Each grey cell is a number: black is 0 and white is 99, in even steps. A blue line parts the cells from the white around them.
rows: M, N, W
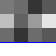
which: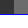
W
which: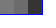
M
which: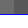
W
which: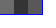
M
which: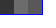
W

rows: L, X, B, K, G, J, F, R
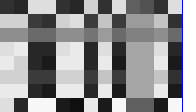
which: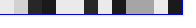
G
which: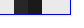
F

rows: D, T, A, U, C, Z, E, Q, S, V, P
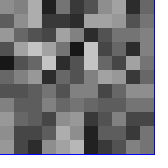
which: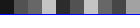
C
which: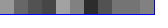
A
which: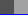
U
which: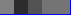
A
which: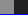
V

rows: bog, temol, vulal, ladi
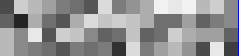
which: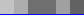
temol
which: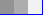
bog
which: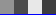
ladi
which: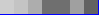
temol
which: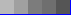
bog

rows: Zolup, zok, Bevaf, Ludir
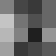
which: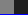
Bevaf
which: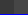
Ludir
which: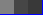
Zolup
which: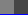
Zolup
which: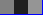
Bevaf
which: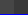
Zolup
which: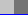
zok

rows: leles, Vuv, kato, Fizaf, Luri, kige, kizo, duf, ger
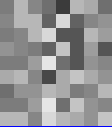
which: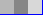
ger
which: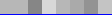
ger
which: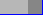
ger
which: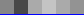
kige
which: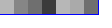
leles

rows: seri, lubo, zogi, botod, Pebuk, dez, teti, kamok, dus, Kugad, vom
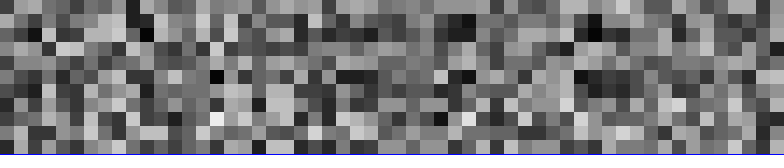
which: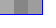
teti
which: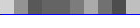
dus
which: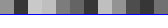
botod
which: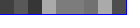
vom
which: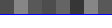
dez

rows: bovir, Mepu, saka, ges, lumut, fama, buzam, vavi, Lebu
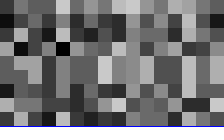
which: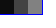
ges
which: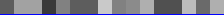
lumut
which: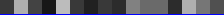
Lebu
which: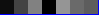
ges
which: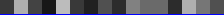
saka
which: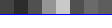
vavi

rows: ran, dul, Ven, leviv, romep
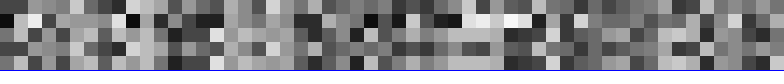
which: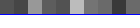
leviv
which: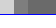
dul
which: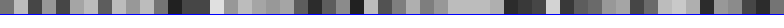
Ven
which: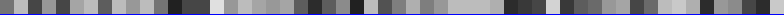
romep

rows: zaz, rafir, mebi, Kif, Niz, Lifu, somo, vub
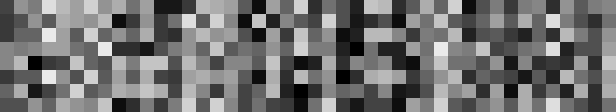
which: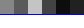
Niz
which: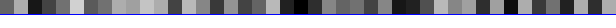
somo
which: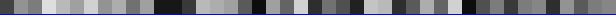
zaz
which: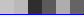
zaz
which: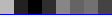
somo

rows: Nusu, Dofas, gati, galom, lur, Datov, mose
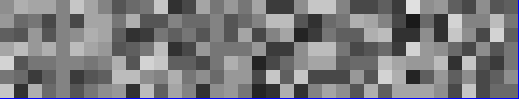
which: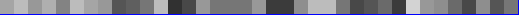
galom
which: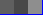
Nusu
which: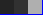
mose
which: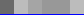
lur
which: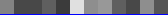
Nusu

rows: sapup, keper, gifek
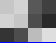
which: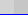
keper
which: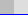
gifek
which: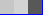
sapup

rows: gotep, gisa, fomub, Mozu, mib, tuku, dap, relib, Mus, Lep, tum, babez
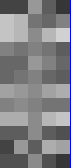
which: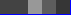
gotep
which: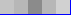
fomub
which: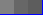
tuku
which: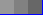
mib
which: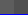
Lep
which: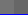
gisa
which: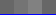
tuku

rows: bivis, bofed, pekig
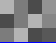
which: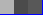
pekig
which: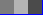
pekig
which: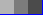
bivis

